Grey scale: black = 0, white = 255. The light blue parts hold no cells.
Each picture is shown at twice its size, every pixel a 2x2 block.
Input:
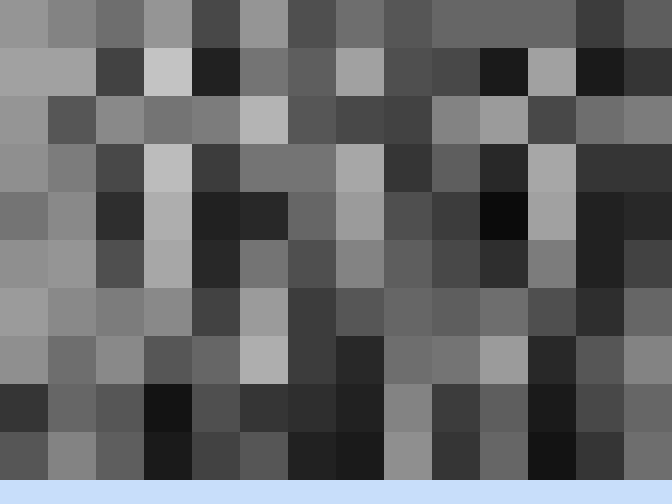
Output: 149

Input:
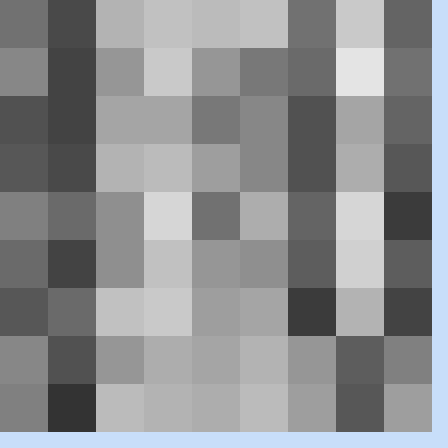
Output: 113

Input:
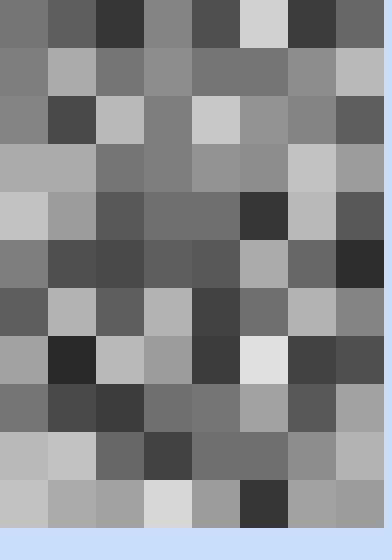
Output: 118

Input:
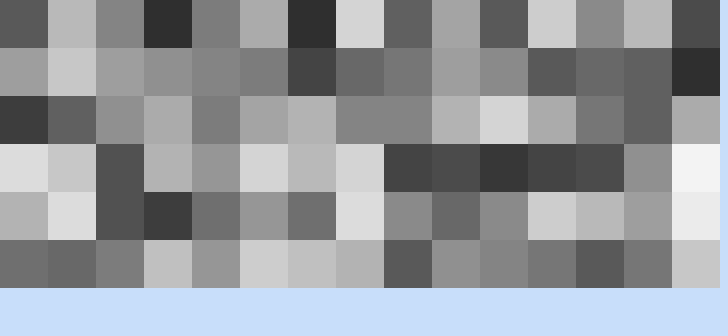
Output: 89

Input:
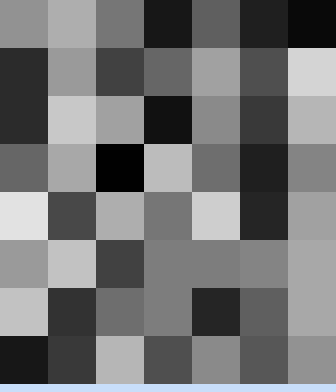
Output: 146
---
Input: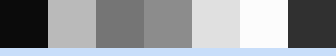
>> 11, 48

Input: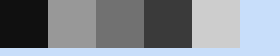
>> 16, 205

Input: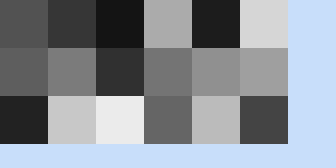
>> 82, 68

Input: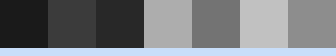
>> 26, 141

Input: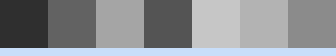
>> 47, 139

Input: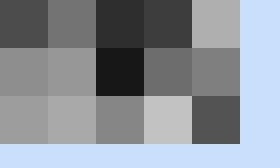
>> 76, 83

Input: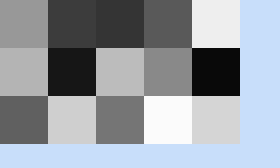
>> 152, 213
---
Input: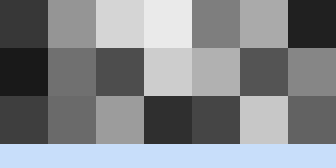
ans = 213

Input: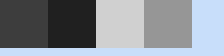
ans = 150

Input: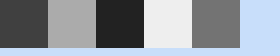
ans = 171

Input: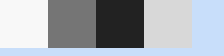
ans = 216

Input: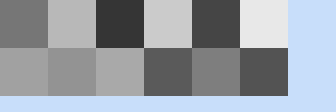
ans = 203

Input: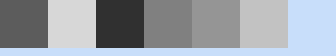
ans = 194
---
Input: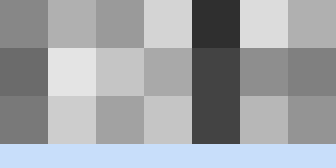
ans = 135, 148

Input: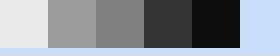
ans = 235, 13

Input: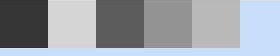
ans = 53, 185

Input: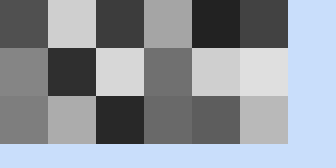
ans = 80, 185

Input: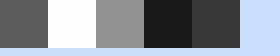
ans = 91, 57

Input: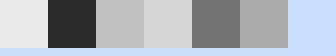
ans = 233, 171
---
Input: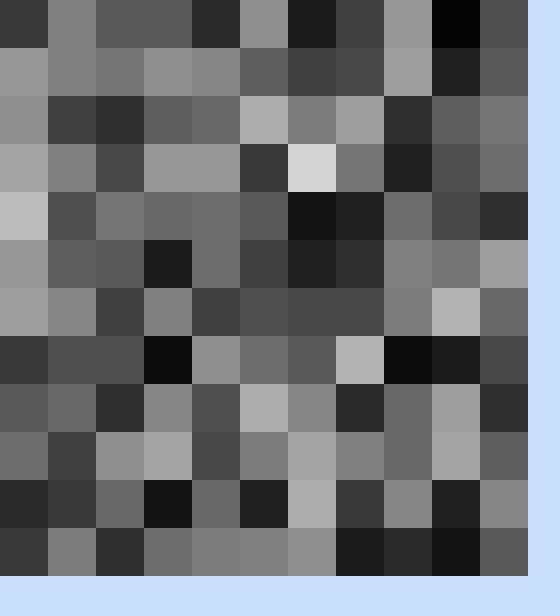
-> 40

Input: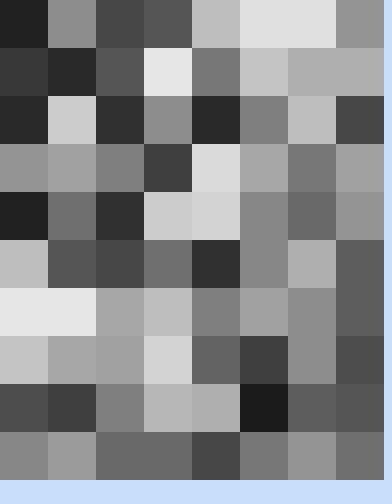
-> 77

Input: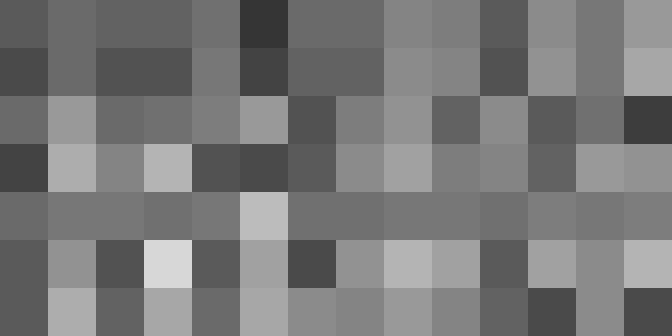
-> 90

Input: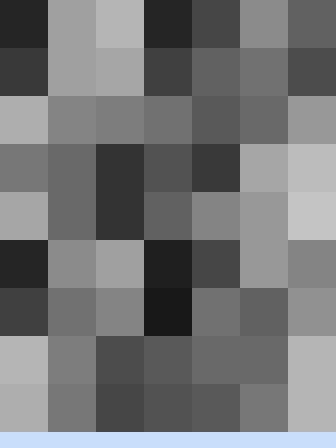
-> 181

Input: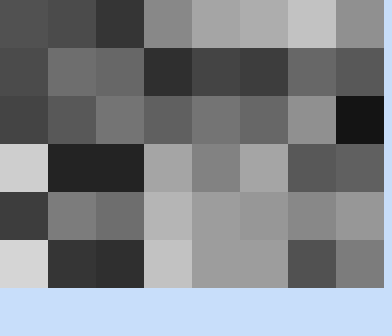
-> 61

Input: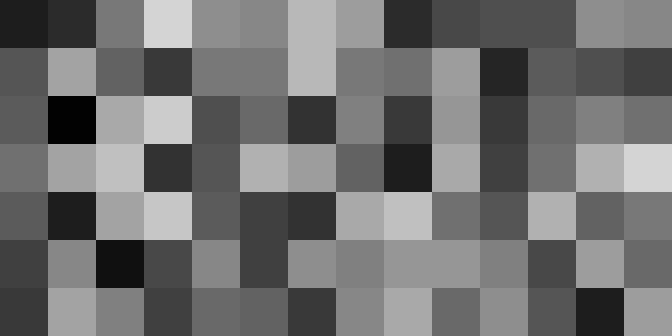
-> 64

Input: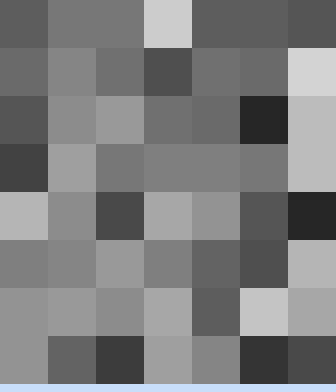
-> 147

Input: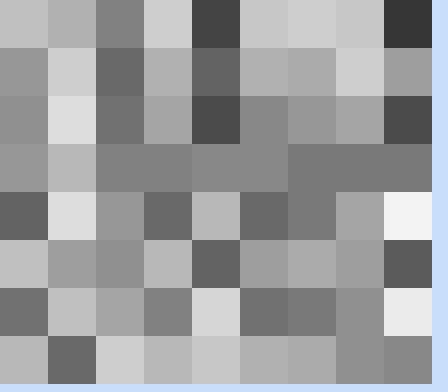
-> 113
